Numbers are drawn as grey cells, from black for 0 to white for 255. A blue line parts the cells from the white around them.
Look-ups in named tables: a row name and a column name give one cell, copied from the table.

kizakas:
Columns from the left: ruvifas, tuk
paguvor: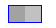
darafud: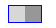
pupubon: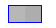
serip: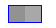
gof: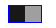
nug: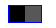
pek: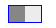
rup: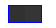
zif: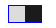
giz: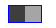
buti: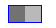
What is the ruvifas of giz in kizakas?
62
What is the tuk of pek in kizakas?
236
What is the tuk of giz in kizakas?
165
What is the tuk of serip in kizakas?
168
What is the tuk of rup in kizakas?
53
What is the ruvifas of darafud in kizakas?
215
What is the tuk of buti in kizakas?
185
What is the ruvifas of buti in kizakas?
114
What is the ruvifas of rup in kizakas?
49
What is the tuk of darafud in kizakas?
151
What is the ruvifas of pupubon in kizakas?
183
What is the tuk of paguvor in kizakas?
193
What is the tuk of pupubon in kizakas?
173
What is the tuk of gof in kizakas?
159
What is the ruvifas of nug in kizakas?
1
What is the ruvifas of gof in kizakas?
24

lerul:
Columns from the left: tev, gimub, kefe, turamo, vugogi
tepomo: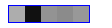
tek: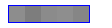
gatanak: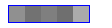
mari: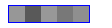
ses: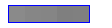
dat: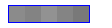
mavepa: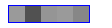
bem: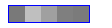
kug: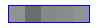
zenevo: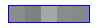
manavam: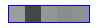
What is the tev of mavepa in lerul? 154
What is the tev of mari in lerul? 151
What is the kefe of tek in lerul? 139
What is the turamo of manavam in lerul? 140
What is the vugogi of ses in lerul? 128
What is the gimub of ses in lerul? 134
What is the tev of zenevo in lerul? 140
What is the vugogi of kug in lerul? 146

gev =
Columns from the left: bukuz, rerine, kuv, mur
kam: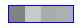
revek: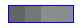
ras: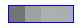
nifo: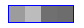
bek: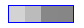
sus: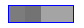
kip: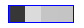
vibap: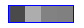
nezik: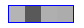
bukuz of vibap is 74
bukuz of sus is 124
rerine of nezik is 89
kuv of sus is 164
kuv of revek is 141
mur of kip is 196
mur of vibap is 128
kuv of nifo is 112
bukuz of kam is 130
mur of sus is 164
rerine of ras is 160
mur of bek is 134
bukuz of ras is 116
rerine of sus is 115
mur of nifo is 109
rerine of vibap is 173
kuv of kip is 197
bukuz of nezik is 180

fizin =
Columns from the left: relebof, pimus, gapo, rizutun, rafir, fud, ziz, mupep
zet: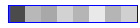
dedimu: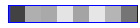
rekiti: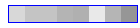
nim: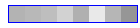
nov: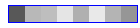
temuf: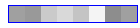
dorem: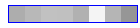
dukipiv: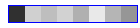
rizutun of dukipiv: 210
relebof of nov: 88
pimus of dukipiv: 208
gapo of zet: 168
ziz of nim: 182
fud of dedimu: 230
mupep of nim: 150
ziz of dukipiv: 181
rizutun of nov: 229
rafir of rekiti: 176
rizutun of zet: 210
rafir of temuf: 196
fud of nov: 233
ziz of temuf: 141
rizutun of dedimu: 228
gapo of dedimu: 169
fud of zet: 233
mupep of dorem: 150
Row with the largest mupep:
zet

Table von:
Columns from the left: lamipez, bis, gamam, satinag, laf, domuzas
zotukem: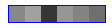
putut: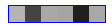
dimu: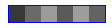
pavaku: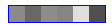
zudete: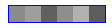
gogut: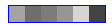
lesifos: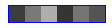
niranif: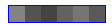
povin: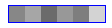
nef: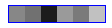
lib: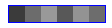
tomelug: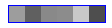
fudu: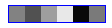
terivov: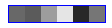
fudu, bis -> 81
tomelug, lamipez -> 157
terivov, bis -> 91
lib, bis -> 108
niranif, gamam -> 68
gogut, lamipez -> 164
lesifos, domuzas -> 84
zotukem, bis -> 161
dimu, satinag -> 90
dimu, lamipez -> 56
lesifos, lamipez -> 60
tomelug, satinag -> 140
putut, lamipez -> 180
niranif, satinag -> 98
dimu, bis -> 106

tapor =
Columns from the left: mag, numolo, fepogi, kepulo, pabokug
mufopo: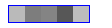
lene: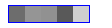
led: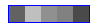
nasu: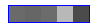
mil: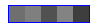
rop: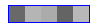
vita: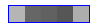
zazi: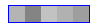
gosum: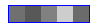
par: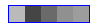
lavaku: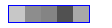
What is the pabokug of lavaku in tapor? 168
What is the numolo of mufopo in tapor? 125
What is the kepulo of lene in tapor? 89
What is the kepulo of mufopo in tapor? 87
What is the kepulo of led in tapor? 129
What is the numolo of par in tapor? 69
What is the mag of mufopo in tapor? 186
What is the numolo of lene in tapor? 149
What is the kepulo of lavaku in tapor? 81
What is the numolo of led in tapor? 191
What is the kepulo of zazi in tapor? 177
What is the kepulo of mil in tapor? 131

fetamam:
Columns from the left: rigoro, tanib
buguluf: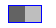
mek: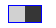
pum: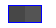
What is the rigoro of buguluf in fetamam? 99
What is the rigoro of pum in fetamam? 71
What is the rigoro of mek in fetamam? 209
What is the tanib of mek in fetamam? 54
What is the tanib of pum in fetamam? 84
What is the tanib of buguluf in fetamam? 190
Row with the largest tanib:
buguluf

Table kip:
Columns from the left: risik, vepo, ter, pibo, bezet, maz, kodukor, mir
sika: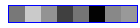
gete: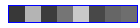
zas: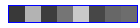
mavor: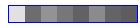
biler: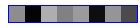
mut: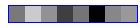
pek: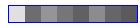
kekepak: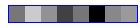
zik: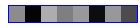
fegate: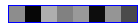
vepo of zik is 4
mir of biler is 75
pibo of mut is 63
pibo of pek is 118
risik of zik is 140
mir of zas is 109
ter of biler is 174
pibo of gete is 117
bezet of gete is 201
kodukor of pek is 102
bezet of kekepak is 118
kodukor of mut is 135
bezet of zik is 153
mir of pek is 91

